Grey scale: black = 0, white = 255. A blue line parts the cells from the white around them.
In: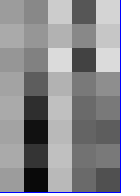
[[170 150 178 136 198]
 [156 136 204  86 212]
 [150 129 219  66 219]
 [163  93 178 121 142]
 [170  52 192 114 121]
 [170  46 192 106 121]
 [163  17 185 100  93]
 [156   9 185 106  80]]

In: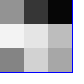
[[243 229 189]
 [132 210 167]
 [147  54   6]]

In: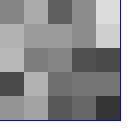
[[ 74 177 111 117 117]
 [133 171  95 140 220]
 [148 163  88 103  53]
 [177 155 155 140 207]
 [184 125 133  80  74]]

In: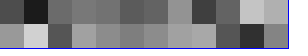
[[153 209  85 161 140 126 140 161 168  85  48 132]
 [ 77  27 107 120 114  91  99 147  63  99 196 176]]

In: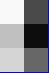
[[213 103]
 [249  74]
 [192  13]]

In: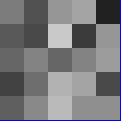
[[ 95 137 186 143 143]
 [102 131 102 131 156]
 [ 66 110 178 164  73]
 [124  81 150 164  33]
 [ 89  73 201  59 150]]

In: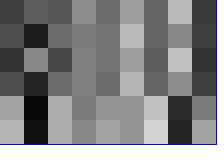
[[ 51 135  71 128 115 157  93 194  51]
 [ 64  93  86 141 107 157 101 186  57]
 [ 79  35 107 128 107 180 101 141  64]
 [ 79  29 107 122 115 186 101 135  64]
 [180  15 172 135 164 149 210  35 164]
 [164   7 172 122 149 149 194  43 122]]

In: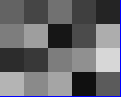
[[125 158  22  75 173]
 [180 138 165  16  91]
 [ 99  69 113  63  36]
 [ 44  56 125 144 215]]
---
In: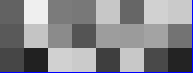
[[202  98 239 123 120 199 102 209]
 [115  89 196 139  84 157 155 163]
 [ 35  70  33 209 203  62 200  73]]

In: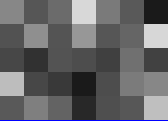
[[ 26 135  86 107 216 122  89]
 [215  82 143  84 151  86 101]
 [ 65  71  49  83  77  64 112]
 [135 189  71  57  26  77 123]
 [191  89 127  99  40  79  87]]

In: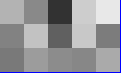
[[232 179 137  50 205]
 [124 130 194  96 200]
 [170 121 156 140 135]]

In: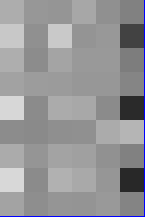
[[129 173 151 149 167 144]
 [ 66 200 144 201 148 152]
 [125 174 140 164 153 153]
 [133 162 156 155 151 151]
 [ 42 215 139 171 168 139]
 [181 140 138 143 144 171]
 [129 171 149 163 160 145]
 [ 40 216 139 177 169 150]
 [132 163 142 149 148 153]]

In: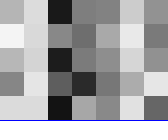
[[146 181 220  25 126 130 204]
 [122 244 217 136 110 169 233]
 [145 183 212  28 123 142 214]
 [230 134 229  94  42 119 172]
 [102 219 219  19 167 137 225]]

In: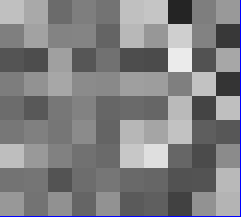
[[153 192 169 107 126 115 192 197  36 126]
 [ 56 127 162 131 132 100 184 151 207 130]
 [167  84  77 160  86 113  77  75 235  82]
 [ 52 125 146 167 139 137 159 157 127 194]
 [191 108  88 119 130 102 106 102 186  68]
 [ 87 119 128 118 139 100 183 165 194  94]
 [139 190 153 129 113 106 199 223 102  75]
 [185 115 117  83 109 118 105 102  82  83]
 [180 152 115 145 101 146  90  95  65 146]]
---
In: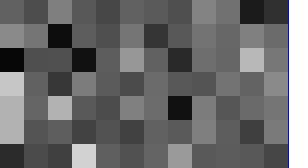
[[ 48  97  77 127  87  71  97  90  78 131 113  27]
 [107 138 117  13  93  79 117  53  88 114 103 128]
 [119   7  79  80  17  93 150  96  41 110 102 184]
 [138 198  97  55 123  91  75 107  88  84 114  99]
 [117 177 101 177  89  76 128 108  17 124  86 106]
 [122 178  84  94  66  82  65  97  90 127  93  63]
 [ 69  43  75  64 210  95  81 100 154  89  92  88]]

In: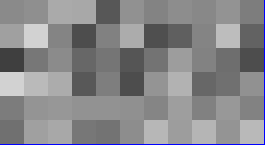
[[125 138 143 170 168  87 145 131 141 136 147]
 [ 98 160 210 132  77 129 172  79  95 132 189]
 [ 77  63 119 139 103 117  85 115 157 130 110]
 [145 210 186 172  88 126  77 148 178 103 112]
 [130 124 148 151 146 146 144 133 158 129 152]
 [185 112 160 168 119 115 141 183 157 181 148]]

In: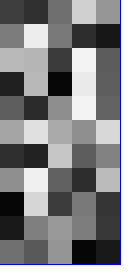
[[150  62  48 111 208]
 [ 23 124 237 121  45]
 [ 92 185 181  59 243]
 [ 94  32 184   7 234]
 [ 99  94  43 142 243]
 [216 165 224 170 143]
 [130  47  34 198  93]
 [187 143 240  97  45]
 [ 53   6 214  60 121]
 [ 56  25 127 153 125]
 [ 25 112  89 149   6]]

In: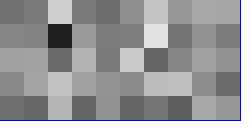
[[167 113 122 207 122 108 143 197 152 169]
 [124 135 131  31 153 123 126 225 116 146]
 [144 159 161 105 180 122 202 101 134 159]
 [106 137 165 194 160 147 138 188 189 141]
 [151 110 102 181 101 145 100 118  93 169]]

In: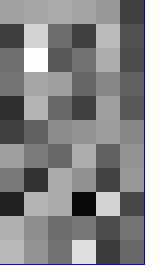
[[ 65 161 165 170 163 151]
 [ 80  61 211 109  65 188]
 [ 76 111 254  87 113 172]
 [ 97 116 166 159 101 135]
 [ 87  48 181 104  64 159]
 [136  63  97 139 146 157]
 [146 159 123 105 172  98]
 [152 121  50 170 144  67]
 [ 70  33 179 171   9 210]
 [115 175 142 110 118  76]
 [105 186 148 114 223  60]]

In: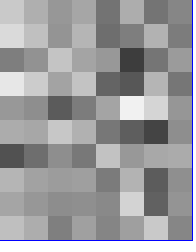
[[134 201 175 151 166 115 173 116]
 [124 218 192 148 181 110 126 178]
 [155 126 146 196 164 152  61 117]
 [118 231 204 163 195 100  87 181]
 [150 152 142  91 124 164 241 213]
 [142 172 167 199 177 119  94  68]
 [171  81 110 142 120 194 152 168]
 [143 181 162 156 159 123 179  92]
 [148 165 151 141 143 137 211  97]
 [134 191 173 127 160 133 159 201]]

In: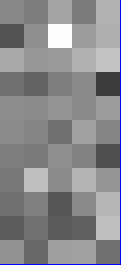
[[178 136 125 163 123]
 [175  82 142 253 155]
 [194 169 151 154 177]
 [ 59 111  98 127 138]
 [155 141 140 147 138]
 [133 140 133 112 160]
 [ 79 127 121 143 129]
 [149 120 191 140 180]
 [181 112 128  86 137]
 [191  93 114  90  96]
 [111 146 103 159 161]]
